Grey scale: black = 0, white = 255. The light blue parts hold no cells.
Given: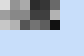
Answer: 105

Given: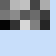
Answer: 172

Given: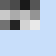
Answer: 85

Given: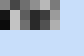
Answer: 123

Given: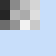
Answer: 213

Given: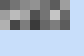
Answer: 158

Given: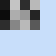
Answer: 185

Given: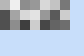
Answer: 120
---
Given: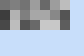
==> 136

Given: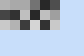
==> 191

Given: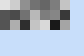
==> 134

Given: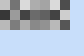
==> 67

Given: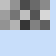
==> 84

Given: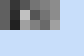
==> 116
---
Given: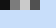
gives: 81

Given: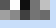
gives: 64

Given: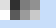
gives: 90

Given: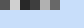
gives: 62

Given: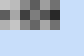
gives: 63

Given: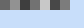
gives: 72

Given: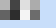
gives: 68
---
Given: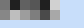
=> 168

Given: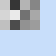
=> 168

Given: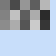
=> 43

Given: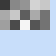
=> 115

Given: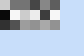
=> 247

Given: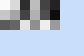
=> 13

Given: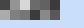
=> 88

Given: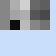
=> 73

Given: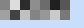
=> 120
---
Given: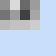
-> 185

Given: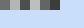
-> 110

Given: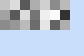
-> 139

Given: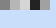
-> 130

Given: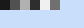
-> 25

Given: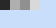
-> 40
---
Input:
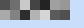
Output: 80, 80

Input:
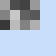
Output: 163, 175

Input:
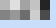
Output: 183, 75

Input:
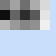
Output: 122, 239

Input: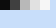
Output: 12, 246

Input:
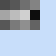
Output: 75, 99

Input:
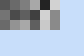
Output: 86, 138

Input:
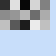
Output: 47, 192

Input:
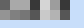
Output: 98, 86

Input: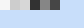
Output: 246, 70
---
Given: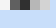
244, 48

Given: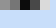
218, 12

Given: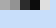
223, 12

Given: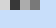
213, 56

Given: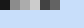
204, 23

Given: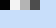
243, 3

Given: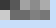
203, 56

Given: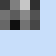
198, 15

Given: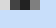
217, 34
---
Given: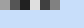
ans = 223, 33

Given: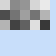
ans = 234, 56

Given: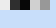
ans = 236, 7

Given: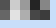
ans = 226, 36

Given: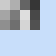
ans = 222, 54

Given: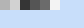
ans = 243, 53
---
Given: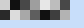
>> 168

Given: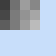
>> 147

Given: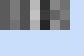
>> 80

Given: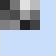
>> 157

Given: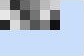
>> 60

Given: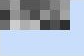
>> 117

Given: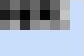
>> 4
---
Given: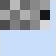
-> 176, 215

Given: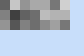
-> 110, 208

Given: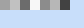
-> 247, 247

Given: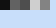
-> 78, 207

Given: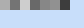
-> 105, 206

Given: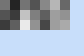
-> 127, 234

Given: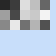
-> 211, 243

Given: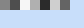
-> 176, 246

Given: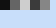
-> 206, 206

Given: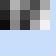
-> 65, 241
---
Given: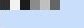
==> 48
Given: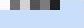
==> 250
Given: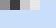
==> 144
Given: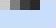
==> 202
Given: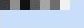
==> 59
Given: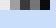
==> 234
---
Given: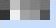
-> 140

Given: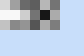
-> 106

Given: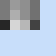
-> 143

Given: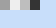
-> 190

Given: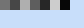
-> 175

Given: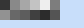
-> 167

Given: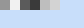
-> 91

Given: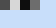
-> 14

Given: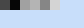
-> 161

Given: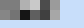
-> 177
